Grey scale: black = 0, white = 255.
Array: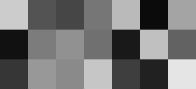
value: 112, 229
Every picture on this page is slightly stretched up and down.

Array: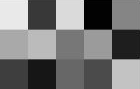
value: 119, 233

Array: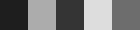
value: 52, 221

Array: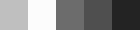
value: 108, 252

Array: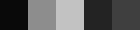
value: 194, 194

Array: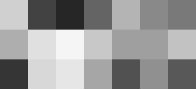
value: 200, 245

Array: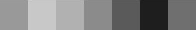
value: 139, 200

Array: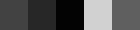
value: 3, 209

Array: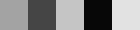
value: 197, 226

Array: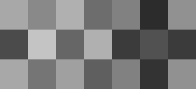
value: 176, 196
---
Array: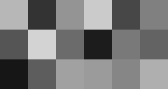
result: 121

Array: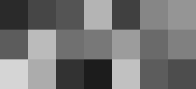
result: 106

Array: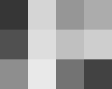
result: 192

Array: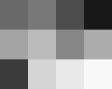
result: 135

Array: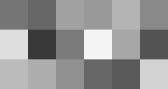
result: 167

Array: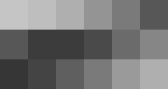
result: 107

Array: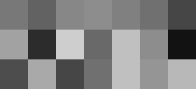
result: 141
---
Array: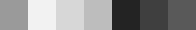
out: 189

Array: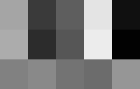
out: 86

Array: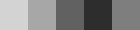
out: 97

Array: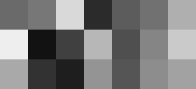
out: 183

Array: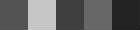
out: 63

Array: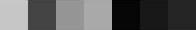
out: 169

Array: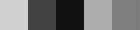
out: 17

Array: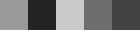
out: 202
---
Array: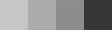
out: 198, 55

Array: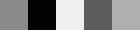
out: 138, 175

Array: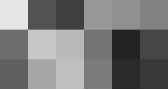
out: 229, 56

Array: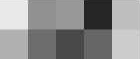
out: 232, 204

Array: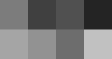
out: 124, 193

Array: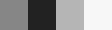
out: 134, 247

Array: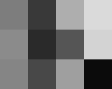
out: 125, 11

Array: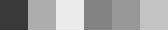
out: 57, 195

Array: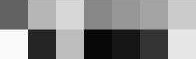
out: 98, 230
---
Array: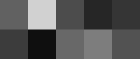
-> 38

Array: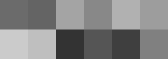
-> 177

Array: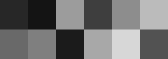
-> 141

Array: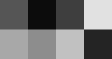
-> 62

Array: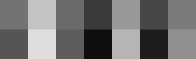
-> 71

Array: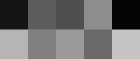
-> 141

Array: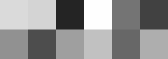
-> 116
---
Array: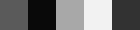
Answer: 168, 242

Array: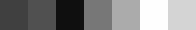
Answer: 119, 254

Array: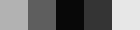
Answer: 8, 231

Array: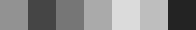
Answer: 170, 219

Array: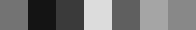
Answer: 220, 220

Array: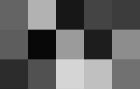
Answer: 155, 213
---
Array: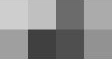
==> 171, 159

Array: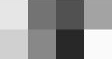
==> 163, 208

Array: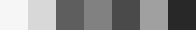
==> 40, 246

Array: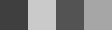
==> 166, 63

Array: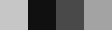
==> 163, 198

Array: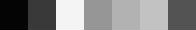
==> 83, 4

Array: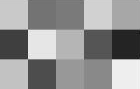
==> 167, 194

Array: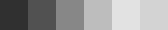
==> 211, 48

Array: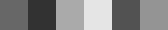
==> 148, 103

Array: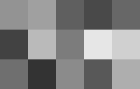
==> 103, 111
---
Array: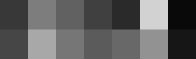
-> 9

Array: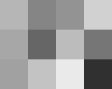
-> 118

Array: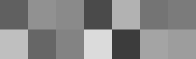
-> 123

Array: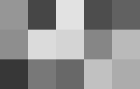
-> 186

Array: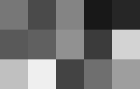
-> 211

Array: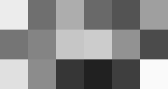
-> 75
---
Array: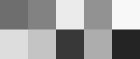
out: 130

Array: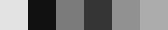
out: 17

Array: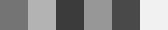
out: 179

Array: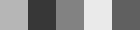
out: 55

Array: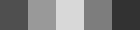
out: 153

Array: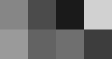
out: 75

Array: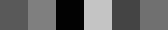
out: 127

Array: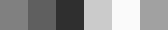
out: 95

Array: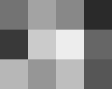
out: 163

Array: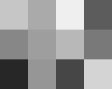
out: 170
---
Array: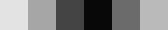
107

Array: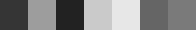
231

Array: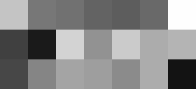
93

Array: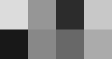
24

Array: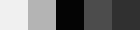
48

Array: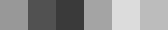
220

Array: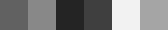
242

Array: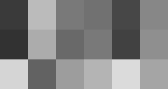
71

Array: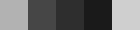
207
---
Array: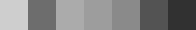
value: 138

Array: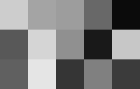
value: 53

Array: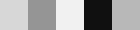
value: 241

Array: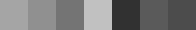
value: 49

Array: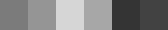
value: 167

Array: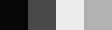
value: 71
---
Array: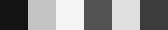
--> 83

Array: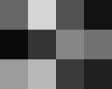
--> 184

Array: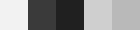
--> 32

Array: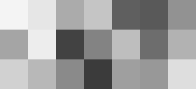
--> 159

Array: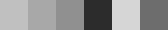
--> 44

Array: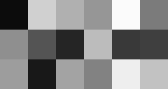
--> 130

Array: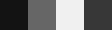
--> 102

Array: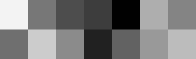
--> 98

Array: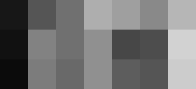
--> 93
